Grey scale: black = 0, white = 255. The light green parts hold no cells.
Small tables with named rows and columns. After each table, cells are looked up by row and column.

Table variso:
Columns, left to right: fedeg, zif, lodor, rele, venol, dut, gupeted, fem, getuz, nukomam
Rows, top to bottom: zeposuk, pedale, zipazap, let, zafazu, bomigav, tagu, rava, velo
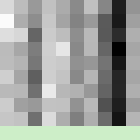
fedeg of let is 187
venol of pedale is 164
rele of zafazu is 205
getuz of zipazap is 44
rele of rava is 194
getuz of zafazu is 23
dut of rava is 146
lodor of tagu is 112
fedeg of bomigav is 207
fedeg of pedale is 251
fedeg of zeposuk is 217
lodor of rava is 153
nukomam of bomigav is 166
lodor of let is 125
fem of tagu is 100
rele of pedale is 199
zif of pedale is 173
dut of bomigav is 137
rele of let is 207
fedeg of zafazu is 188
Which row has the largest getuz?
zipazap

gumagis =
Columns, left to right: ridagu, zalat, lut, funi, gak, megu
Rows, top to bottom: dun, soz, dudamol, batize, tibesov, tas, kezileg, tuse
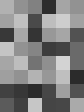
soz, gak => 206
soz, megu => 161
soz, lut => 74
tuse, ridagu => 91
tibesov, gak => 211
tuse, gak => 71
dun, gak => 165
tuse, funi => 69
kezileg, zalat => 55
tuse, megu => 170
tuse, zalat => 64
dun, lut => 129
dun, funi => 45
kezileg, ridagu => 65
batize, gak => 66
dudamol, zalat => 168
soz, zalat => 192
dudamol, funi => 152
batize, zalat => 146

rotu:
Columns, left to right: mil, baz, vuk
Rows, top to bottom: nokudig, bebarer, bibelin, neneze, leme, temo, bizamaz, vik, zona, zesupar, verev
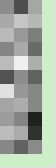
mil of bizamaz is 224
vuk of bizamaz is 135
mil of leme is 187
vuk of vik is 135
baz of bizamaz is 151
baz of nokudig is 78
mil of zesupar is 188
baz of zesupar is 171
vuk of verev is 138
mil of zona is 156
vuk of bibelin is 126
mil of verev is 135
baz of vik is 172

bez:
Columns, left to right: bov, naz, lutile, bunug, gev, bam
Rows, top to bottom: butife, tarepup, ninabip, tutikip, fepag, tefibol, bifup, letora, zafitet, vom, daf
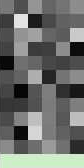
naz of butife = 79
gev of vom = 97
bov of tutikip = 67
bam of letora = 127
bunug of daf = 154
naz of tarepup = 227
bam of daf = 43
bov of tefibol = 81
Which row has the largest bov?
daf

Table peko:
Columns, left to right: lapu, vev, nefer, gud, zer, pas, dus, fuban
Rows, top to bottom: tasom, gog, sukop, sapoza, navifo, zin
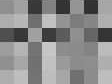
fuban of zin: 189
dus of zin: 140
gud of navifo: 193
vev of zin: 189
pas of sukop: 143
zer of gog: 147
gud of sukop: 59
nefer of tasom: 57
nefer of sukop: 160
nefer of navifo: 113
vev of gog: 183
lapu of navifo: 144
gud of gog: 192
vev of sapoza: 180
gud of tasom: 130
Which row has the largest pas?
tasom

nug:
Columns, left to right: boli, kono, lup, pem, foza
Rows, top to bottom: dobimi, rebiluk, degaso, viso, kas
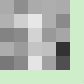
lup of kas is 229
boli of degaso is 131
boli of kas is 120
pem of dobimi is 174
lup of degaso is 211
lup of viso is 196
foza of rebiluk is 138
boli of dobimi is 171
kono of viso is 155
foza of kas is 79
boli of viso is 173
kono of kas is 137
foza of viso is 50

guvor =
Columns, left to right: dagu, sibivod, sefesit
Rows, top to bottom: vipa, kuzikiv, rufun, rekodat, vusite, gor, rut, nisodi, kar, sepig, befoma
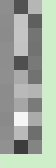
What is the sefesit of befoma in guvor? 132
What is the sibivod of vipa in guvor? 82
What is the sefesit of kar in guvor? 171
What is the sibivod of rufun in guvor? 197
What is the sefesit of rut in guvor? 180
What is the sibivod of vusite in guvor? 79
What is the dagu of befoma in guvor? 145
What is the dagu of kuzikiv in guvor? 140
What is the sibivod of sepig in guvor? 186
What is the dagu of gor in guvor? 143
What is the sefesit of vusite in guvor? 121
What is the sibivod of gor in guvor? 170
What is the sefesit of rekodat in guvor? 114
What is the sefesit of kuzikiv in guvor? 95
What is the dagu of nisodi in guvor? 141
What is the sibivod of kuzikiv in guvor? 196

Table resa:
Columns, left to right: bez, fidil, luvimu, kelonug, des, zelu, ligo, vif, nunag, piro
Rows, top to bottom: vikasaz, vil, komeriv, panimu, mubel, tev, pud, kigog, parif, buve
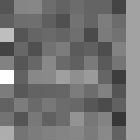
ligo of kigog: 87
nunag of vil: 108
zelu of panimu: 91
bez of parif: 115
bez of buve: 173
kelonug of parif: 97
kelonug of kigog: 120
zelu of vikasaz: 108
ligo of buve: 123
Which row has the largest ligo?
tev

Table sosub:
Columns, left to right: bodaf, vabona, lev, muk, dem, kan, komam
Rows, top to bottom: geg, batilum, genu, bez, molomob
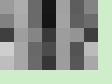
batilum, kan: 96
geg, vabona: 173
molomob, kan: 87
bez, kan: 83
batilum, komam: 108
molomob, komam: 168
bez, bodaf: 206
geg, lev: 106
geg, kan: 93
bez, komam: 187
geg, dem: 161
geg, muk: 23
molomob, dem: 157
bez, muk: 76
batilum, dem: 163
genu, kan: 148
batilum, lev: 106
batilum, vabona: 170

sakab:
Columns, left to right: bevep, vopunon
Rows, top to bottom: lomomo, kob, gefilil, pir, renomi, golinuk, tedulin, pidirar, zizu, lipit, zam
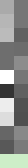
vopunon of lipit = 136
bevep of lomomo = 170
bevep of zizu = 221
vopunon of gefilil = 97
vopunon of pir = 108
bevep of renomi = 110
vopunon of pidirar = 81
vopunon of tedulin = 96
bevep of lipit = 102
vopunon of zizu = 79
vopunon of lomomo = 118
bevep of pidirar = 237
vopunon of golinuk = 118
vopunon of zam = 122
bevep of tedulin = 51
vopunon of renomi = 140
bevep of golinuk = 255
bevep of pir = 110
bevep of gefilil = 187
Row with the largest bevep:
golinuk

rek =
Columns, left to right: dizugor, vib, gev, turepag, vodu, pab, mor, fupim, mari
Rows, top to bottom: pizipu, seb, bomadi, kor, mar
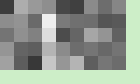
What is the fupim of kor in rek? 104
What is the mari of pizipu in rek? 134
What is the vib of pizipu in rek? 173
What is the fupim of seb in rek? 85
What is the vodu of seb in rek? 122
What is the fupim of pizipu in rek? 109
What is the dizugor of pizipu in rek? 61
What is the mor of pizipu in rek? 139
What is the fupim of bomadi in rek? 148
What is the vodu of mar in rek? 150
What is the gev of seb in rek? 106
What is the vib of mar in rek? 93
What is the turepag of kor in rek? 180
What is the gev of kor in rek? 94
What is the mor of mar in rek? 94
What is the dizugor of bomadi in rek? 116
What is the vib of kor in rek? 100
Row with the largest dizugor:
mar

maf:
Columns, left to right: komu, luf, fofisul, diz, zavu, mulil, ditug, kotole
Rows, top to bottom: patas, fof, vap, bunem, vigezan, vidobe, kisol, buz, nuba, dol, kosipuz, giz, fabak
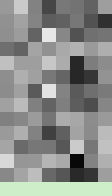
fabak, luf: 164
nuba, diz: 117
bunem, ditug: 154
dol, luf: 175
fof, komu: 145
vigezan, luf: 158
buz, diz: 99
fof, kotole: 48
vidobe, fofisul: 160
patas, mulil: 115
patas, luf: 202

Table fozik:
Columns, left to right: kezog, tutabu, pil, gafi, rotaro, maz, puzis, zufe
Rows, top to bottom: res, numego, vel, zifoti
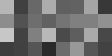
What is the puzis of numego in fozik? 128
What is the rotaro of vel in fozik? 74
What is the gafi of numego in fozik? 97
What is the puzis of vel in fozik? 170
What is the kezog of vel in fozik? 199
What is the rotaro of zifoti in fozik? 108
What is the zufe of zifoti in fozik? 66
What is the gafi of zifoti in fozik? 42
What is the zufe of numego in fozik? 145
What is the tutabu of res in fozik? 64
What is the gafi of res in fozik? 172

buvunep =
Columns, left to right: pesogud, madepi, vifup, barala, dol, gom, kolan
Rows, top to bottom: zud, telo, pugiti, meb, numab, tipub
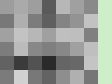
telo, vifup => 124
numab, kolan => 196
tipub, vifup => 120
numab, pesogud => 98
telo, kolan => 194
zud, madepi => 170
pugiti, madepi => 195
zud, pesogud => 157
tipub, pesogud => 123
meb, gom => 160
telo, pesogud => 120
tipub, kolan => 118

